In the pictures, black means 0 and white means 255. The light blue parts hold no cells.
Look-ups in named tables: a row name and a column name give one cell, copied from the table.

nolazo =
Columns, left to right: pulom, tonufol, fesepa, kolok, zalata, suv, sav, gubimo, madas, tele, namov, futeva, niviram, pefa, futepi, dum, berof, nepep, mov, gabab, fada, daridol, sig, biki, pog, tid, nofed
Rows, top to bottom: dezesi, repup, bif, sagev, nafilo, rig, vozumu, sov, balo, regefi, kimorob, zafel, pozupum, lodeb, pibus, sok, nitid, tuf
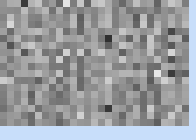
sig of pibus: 107
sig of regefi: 108
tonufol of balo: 121
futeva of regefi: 112
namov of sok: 135
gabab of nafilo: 165
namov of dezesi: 125
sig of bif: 152
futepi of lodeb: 150
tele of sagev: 143
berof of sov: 158
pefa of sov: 172
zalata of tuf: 108
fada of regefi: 143
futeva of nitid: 209
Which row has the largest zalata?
vozumu

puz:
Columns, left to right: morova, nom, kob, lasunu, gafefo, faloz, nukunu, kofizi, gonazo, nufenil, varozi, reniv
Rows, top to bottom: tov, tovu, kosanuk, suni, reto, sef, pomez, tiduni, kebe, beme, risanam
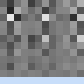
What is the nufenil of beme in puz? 139
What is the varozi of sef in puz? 87
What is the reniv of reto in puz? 92
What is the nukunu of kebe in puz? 129
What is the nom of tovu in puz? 37
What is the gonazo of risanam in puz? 123
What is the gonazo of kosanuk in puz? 107
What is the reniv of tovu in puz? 86
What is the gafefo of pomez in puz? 86
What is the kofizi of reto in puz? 117
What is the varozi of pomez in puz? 125
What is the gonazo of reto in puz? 128
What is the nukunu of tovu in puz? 62
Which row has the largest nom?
kosanuk

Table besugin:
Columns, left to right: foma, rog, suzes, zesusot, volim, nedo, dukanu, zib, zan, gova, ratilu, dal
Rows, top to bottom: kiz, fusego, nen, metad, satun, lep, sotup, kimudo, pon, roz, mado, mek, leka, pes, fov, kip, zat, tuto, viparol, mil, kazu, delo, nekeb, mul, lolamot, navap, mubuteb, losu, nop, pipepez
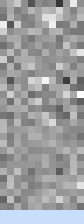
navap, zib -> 174
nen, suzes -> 143
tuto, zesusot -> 131
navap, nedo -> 154
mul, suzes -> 150
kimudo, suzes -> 137
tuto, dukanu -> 184
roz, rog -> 178
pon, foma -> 204
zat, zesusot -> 136
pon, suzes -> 169
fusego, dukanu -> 186
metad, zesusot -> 135
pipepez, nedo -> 171
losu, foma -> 162
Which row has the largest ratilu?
kiz

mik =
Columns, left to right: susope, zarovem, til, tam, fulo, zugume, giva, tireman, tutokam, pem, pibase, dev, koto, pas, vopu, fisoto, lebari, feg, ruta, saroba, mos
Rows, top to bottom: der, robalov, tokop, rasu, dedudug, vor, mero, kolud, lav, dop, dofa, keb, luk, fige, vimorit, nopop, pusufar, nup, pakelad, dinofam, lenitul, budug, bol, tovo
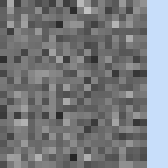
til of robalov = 97
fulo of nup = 99
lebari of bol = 81
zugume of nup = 124
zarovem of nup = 122
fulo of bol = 135
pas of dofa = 101
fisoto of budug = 120
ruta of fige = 166

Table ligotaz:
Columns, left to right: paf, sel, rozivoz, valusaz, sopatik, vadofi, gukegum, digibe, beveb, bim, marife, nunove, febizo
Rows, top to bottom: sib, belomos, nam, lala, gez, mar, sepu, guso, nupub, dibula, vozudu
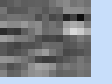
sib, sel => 92
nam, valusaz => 110
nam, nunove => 13
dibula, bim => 122
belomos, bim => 142
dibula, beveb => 107
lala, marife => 172
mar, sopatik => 111
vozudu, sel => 98
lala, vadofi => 140
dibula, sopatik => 144
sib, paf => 85

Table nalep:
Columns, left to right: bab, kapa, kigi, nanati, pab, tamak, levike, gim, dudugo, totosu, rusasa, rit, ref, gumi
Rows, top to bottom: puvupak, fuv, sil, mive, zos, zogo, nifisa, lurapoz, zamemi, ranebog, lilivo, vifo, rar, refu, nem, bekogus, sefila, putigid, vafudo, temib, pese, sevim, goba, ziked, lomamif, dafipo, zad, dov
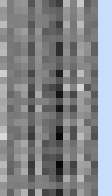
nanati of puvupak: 149
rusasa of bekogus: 74
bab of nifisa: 179
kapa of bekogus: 103
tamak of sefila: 136
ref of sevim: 119
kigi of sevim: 139
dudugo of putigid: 89
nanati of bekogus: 158
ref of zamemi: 122
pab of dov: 70
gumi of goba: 121
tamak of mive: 130
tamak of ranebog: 140

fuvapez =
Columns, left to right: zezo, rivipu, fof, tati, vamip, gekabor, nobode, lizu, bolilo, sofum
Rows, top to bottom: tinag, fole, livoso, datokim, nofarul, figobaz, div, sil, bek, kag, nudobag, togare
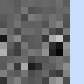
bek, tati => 108
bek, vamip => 74
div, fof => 66
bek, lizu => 102
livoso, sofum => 85
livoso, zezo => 88
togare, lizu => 139
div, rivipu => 94
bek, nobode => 85
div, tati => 118
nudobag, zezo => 125
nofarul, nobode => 121
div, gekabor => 92
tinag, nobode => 104
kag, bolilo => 111
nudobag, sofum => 130
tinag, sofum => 91
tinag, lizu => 99
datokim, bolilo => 129
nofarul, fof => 72
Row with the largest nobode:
sil

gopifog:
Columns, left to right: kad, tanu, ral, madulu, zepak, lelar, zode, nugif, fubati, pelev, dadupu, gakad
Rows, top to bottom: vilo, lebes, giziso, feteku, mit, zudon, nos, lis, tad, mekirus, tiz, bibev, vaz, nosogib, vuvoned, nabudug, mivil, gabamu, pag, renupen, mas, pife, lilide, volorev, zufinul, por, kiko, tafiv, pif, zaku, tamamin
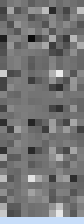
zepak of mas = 119
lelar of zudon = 68
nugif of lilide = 144
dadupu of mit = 101
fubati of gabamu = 99
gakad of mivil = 113
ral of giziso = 123
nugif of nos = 61
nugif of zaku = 147
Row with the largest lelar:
por

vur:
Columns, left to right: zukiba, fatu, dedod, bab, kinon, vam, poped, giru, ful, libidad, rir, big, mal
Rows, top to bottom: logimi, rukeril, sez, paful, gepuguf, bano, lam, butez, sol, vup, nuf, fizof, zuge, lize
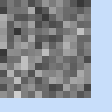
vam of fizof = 84
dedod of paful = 139
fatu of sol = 112
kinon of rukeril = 170
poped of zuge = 109
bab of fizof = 96
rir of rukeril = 109
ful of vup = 109
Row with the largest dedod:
lize

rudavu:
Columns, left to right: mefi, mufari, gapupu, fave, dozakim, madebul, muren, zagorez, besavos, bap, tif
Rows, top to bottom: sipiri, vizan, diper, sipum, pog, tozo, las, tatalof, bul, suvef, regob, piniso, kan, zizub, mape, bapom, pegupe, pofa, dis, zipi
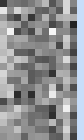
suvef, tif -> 68
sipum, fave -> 93
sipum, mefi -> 187
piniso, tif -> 148
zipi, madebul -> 152
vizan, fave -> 175
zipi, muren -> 149
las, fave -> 140
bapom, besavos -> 160
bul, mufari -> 157
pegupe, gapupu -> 175
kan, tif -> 77
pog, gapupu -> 75
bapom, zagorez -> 61
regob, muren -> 111
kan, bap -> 166
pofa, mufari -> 153
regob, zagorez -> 52
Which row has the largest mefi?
vizan

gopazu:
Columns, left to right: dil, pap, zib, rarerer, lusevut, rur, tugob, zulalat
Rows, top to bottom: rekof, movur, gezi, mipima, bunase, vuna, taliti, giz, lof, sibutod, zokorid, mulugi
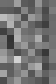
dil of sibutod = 95
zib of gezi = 147
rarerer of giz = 103
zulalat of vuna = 116
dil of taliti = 117
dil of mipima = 109
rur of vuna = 172
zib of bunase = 167
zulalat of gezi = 106
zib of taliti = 130
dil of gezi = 188
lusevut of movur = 91
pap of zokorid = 95
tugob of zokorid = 98
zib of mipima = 102
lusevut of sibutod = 153
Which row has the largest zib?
lof

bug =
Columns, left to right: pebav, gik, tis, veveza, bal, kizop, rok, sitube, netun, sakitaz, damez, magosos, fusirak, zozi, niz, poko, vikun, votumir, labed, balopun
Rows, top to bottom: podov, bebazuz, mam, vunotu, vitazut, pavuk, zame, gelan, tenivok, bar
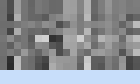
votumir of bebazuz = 130
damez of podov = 158
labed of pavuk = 164
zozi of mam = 98
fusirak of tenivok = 199
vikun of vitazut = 122
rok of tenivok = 70
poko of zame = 159
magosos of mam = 123
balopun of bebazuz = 123
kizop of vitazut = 107
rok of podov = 114
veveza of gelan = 153
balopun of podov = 125
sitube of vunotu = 136
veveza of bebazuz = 117
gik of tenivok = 47
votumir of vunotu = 101
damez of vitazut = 154
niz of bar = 86

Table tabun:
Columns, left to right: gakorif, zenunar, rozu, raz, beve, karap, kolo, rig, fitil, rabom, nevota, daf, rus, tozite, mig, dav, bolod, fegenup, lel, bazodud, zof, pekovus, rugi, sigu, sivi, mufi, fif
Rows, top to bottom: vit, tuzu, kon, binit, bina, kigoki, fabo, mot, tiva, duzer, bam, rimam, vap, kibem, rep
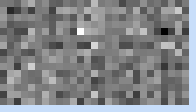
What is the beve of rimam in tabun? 112
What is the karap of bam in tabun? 112
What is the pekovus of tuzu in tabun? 138
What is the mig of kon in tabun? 157
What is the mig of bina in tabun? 150
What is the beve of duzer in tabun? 206

